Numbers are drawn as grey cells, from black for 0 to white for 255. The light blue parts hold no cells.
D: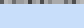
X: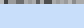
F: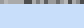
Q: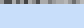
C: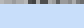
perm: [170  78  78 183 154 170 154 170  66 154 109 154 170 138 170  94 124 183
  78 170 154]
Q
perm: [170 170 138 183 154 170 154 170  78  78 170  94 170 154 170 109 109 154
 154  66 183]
X
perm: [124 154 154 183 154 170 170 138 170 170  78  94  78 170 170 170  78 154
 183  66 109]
C
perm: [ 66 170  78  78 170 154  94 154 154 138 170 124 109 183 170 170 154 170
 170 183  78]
C
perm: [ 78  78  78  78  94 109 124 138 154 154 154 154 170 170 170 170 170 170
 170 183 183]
F
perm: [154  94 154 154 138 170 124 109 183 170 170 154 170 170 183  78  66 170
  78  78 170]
C
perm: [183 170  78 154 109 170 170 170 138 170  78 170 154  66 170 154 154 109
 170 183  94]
D

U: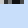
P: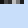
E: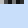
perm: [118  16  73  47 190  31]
P
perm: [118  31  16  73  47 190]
P
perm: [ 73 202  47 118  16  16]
U
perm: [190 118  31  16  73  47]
P
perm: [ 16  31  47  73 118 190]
P
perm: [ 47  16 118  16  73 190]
E

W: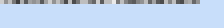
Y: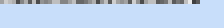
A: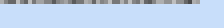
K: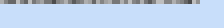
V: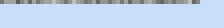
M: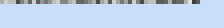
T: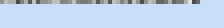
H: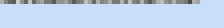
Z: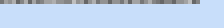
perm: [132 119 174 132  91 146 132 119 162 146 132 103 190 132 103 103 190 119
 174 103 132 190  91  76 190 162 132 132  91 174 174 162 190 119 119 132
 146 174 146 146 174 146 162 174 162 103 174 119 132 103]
A
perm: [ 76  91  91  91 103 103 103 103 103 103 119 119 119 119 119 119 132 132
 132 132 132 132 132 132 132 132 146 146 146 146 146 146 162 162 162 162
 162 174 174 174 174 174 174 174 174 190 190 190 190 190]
A
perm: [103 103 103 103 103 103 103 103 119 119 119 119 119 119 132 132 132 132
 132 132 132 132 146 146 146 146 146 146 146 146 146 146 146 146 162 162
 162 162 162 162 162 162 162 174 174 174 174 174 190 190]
Z
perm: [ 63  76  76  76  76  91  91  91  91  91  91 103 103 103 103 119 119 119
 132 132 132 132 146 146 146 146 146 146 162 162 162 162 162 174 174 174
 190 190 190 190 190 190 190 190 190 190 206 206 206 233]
Y
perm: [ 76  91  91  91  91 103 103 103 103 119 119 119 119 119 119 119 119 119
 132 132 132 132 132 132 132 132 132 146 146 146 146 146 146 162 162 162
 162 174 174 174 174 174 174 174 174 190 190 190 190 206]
H

